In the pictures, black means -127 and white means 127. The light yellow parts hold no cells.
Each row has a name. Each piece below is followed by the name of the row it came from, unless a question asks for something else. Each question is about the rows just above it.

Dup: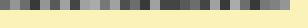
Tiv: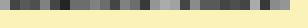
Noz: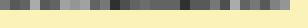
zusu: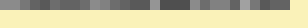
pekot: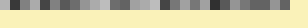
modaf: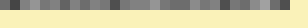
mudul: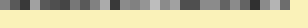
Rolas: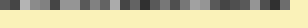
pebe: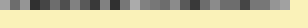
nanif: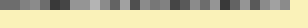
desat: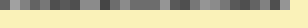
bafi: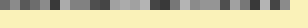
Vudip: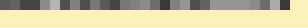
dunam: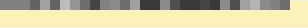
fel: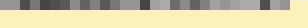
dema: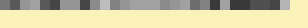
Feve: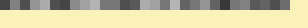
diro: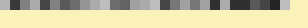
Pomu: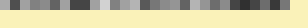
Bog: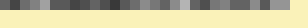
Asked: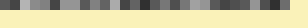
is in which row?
Rolas
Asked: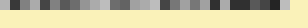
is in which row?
diro

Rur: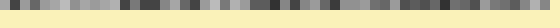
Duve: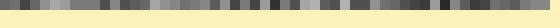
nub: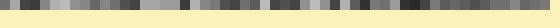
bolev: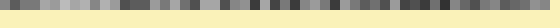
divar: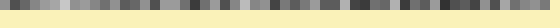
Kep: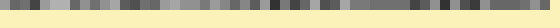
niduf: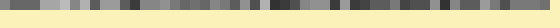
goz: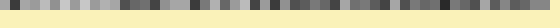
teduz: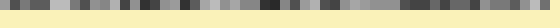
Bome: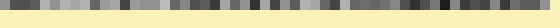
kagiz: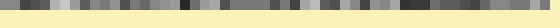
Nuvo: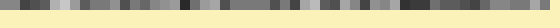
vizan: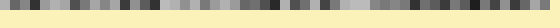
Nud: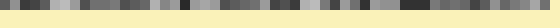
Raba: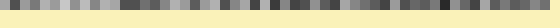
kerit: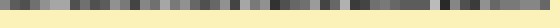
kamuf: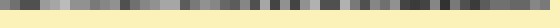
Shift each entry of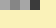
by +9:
[ 47  15  47 -59]
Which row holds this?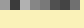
nub

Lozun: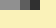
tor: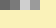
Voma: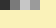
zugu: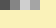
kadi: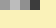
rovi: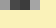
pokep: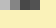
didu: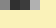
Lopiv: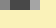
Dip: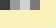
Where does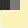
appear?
Voma
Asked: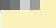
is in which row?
tor
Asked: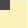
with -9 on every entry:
[-64]
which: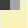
rovi
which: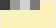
Dip

